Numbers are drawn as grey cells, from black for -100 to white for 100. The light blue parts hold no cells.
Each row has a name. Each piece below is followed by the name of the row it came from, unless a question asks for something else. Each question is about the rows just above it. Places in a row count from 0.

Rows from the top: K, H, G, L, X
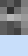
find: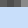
L
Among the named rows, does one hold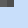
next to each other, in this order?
yes
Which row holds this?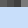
X

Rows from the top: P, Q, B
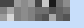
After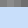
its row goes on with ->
[-13 -35 -23 -13]
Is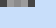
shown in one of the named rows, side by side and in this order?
yes
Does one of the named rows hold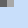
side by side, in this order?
no
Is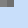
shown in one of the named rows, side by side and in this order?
yes

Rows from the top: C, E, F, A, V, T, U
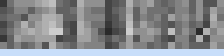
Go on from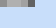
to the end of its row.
[-23  26   2   2   2 -46 -34 -11  38 -23   2 -11   2 -23  26   2  13 -11
  13 -34  38 -11]
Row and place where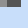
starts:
C, 28
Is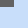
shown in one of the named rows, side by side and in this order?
yes
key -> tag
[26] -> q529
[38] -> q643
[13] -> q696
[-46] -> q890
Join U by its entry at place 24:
q529
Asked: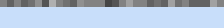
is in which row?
U

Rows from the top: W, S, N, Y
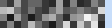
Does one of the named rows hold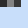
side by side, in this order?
no
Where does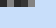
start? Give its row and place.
W, 9
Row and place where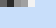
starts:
N, 8
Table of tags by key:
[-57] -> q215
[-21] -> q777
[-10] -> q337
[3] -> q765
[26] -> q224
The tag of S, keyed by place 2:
q337
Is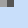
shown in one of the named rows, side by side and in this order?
yes
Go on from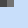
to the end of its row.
[-44 -57 -10  26 -33 -21   3 -21 -33  69]

